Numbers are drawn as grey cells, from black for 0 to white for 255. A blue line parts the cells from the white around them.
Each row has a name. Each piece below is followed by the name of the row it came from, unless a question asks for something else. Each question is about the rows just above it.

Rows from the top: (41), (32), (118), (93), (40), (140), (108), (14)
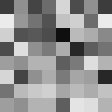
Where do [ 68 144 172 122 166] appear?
(140)
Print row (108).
[115 186 201 208 166 186 172 194]
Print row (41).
[ 60 144  68 108 214  76 144  60]
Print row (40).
[158 144 179 179  94 122 222 179]
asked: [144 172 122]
(140)
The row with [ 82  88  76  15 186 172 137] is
(118)
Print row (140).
[214  68 144 172 122 166 158  39]

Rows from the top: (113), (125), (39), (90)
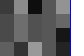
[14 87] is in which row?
(113)
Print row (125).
[ 74 110  81  87 103]
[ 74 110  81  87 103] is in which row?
(125)
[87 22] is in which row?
(39)
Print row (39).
[ 74 110  81  87  22]
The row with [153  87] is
(90)

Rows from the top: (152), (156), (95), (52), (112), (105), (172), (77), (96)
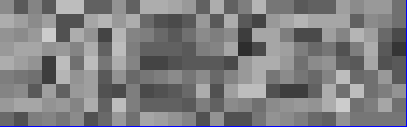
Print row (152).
[139  89 132  89 189 189  97  97 147  97 173 173 166 153  97 173  97 126
 181 118 118  89  97  97 159 139 153 153 112]
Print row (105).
[126 118 112  61 181 147 159  89 147 105 118 126 139 118 139 105 132 153
 173 118 139 118 105 132 189 105 112 153  89]
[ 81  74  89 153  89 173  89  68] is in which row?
(156)
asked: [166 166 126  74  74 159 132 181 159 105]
(95)
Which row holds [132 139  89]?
(172)

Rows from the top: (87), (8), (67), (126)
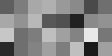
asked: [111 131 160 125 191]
(126)
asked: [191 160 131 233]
(67)
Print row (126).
[ 41 111 131 160 125 191  26 160]

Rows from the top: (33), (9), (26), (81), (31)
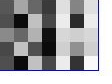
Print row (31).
[ 79  11 193  72 236  51 249]
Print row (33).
[ 87 166 103  58 223 132 223]
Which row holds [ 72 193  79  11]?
(81)
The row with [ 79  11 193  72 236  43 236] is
(9)
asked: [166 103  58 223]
(33)

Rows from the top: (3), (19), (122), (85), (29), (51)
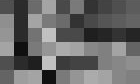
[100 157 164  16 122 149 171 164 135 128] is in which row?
(51)
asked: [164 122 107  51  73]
(19)
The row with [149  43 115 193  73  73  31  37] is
(122)
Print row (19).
[143  43 164 122 107  51  73  85  92 100]

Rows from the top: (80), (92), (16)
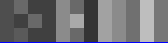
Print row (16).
[ 78  90  64  64 139 105  52 162 139 112 190 119]
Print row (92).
[ 78  64 105  64 139 169  52 162 139 112 190 119]
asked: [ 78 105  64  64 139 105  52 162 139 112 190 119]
(80)

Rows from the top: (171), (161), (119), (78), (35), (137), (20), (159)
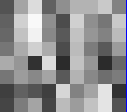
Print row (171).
[ 83 164 220  97 143 179 179 201 130]
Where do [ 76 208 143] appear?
(161)

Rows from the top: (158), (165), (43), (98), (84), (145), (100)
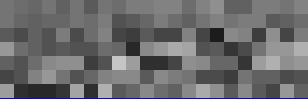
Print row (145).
[ 69  82 130 151 116  82 103 130 137 137  90 137 124 116  75  75  61 116
  97  97  75  82]
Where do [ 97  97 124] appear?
(158)
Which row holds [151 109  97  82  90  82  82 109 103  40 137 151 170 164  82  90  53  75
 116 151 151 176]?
(98)
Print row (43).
[ 90  75  97  82 124  75 109 130  69  61  90  69  69 130  69  28 137 130
  61 143  69 124]
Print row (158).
[116 109 103 116  97 116  90 116 109 124 124 130 130 109 130 143  97  97
 124 124 116 130]

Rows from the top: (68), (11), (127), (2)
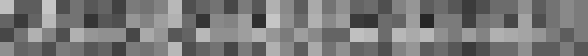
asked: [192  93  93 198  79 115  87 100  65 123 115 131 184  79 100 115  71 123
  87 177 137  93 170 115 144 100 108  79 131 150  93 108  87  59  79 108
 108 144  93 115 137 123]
(68)
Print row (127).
[ 71 115 177 131  79 177 150 144 144  71 170 150  87 100 184 144 144 158
 177 150 123 158 137 100 100 192 184 108 184 170 184 144 123 158 131 177
 170 164 150 123  93 123]

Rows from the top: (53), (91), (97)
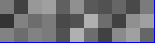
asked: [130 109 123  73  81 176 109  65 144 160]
(91)
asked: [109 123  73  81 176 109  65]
(91)
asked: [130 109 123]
(91)
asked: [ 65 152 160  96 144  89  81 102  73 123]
(53)
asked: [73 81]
(91)
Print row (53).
[123  65 152 160  96 144  89  81 102  73 123]
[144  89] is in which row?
(53)

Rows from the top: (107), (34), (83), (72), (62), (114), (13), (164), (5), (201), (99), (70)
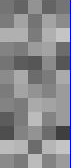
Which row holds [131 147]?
(201)
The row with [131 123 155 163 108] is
(72)

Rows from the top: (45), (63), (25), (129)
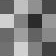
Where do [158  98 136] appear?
(25)
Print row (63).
[208 129  43 152]
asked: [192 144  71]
(45)
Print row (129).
[113 208 129  65]
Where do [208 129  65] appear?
(129)

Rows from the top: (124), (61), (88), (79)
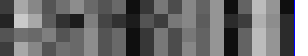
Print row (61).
[ 36 202 168  92  49  28 127  69  49  28  84  61 120 135  92 149  43  61
 175 141  43]
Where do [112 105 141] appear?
(79)
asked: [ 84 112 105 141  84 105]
(79)
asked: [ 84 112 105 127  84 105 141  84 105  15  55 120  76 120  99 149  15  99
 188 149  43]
(88)
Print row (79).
[ 61 168 135  84 112 105 141  84 105  15  55 120  76 135  99 149  15  99
 188 149  43]

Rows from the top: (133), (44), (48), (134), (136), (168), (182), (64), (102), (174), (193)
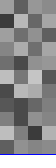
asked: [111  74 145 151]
(136)
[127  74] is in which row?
(102)

